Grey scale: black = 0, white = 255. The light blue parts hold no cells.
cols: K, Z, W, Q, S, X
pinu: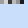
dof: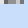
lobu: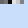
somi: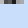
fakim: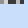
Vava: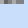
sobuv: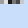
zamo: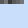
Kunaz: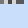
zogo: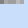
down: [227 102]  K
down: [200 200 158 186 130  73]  S
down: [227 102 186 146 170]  K

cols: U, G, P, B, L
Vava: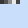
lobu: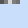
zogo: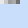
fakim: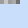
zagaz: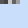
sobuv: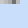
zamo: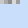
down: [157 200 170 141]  P
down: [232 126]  B
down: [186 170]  G

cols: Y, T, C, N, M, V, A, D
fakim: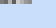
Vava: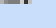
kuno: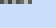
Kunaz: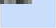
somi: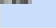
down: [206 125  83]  M
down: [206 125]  M
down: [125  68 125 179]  C
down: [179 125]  C
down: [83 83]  Y

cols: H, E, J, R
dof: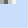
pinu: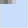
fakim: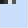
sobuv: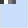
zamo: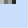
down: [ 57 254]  E
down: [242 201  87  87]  R

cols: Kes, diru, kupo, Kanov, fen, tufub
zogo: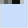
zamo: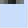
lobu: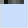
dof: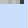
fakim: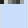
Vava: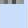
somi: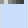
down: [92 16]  diru
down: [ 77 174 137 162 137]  kupo
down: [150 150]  Kes

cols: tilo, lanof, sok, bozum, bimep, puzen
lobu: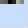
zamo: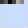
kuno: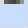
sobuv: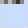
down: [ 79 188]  sok
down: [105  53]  tilo
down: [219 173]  tilo
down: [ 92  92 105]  lanof

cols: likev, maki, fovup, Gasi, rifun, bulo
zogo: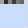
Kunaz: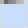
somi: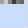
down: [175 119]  rifun
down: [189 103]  bulo
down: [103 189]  bulo
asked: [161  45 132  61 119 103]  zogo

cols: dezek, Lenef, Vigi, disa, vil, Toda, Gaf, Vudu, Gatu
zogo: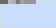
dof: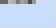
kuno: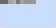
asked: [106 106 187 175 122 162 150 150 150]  zogo
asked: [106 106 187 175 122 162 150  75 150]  dof
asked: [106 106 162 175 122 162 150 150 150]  kuno
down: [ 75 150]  Vudu

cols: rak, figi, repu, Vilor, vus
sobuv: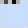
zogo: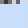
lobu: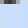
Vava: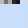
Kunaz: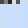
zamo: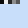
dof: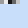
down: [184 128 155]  rak
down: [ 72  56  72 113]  figi

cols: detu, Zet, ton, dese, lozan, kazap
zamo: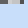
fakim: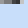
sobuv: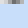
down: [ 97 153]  detu
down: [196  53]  lozan
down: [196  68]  dese
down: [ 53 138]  lozan
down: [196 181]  kazap
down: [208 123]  ton

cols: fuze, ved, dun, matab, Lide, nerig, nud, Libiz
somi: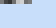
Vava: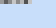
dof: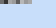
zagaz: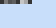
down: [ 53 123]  ved
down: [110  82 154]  nud
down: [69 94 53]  ved

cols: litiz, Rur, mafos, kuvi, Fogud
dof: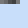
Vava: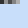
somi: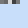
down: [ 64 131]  kuvi
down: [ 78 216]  mafos

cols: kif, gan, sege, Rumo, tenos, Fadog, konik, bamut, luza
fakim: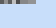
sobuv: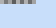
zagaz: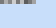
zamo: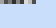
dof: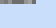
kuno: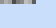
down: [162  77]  luza
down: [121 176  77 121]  gan
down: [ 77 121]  gan
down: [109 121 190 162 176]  bamut
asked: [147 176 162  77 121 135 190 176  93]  kuno
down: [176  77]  gan

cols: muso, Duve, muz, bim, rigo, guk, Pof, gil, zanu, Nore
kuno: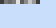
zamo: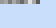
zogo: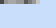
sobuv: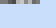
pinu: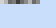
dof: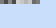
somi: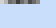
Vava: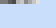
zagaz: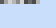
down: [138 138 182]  Pof
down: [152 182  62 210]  rigo

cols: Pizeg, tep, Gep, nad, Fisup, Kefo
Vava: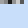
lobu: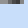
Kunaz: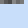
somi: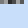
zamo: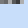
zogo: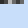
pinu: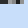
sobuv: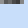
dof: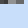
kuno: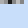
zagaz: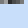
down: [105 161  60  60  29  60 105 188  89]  Fisup
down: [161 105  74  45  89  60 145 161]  tep
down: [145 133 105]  Kefo
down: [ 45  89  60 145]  tep
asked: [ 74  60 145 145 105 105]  dof

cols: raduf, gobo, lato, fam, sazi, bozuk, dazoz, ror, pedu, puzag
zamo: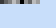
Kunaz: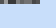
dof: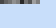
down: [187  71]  pedu
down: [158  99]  gobo
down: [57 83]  raduf

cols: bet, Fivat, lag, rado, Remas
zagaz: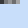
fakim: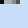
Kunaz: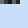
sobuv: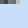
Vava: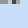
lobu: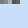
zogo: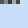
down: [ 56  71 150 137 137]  Fivat
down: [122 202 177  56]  lag
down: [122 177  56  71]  Fivat
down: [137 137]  Fivat
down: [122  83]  bet
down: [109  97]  bet

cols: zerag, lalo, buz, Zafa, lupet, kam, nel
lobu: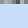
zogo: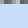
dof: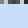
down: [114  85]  buz
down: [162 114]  buz

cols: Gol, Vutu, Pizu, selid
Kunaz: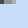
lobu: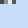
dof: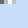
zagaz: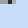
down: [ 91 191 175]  selid
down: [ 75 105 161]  Gol
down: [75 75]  Gol
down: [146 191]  Vutu
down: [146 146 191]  Vutu

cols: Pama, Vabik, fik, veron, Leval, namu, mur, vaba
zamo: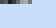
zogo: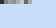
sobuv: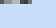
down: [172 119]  vaba
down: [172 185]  Leval

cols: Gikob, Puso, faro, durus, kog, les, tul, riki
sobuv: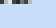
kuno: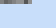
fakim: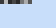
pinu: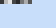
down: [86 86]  riki
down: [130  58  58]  Gikob
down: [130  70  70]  durus
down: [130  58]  Gikob
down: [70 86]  tul
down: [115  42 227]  faro

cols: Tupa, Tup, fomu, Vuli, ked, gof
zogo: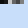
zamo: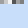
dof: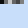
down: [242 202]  fomu
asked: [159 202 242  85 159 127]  zamo
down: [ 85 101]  Vuli
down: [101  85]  Vuli

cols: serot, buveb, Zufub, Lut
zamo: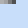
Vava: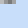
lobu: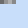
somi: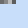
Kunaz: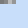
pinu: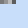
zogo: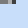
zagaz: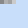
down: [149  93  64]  Lut
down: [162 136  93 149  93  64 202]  Lut
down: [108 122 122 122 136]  serot
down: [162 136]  Lut
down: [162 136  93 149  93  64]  Lut
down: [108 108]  serot

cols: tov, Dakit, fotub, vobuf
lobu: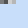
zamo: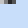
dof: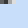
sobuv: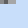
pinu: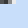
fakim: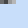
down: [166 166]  fotub
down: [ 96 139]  tov
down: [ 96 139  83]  tov
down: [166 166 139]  fotub

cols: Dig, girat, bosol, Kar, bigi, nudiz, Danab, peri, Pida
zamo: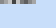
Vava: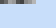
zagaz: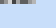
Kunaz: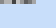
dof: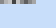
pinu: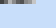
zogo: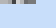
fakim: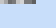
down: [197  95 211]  bigi
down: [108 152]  girat
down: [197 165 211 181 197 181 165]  bosol
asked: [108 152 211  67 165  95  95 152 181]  zagaz
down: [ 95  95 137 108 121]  Danab
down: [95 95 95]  Danab

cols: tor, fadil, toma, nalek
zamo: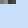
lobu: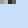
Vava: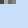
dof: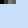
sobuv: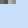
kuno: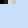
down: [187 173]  fadil
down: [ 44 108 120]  toma
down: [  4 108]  tor
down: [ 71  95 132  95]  nalek
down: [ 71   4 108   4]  tor

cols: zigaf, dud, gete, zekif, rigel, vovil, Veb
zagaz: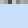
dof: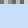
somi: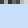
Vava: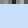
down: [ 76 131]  rigel
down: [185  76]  rigel

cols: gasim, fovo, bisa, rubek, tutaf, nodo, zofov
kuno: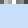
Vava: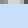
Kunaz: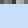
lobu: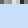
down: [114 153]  bisa
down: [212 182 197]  tutaf
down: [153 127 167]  fovo
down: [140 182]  nodo
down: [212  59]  rubek
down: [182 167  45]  nodo

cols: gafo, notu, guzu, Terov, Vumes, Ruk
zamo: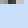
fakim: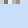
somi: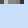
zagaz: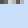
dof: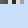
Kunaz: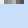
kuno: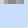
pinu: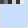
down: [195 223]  Ruk
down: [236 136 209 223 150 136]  guzu
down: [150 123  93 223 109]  Vumes
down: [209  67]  gafo
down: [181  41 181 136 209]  Terov
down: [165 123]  notu

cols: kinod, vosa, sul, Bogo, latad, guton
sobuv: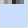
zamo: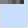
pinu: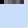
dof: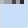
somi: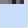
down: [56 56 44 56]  guton
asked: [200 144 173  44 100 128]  sobuv
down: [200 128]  kinod
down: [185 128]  kinod
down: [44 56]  guton

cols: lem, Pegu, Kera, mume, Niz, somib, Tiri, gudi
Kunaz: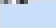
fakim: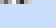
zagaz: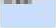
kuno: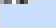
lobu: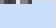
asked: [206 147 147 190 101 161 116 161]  zagaz
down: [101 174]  Tiri
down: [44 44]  somib
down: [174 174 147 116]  Kera
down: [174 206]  lem
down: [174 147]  Kera

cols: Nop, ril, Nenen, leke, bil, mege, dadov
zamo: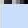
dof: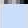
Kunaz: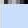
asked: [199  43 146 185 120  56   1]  Kunaz
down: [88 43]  ril
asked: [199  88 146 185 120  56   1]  dof
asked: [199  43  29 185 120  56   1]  zamo

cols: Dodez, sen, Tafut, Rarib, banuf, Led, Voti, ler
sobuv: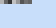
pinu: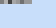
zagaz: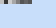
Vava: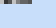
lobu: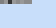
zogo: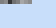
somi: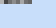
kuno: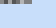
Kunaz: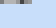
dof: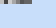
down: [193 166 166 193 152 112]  Rarib
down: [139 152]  Voti
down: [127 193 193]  Dodez
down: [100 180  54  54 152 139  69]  sen
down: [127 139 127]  banuf
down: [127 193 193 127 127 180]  Dodez
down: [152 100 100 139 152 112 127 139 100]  Voti

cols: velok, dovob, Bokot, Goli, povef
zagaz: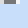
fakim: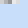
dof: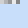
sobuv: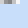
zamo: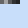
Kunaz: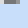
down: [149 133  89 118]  Bokot
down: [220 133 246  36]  povef
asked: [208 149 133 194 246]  sobuv
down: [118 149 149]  Bokot
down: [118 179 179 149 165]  dovob
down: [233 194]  Goli
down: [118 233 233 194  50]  Goli

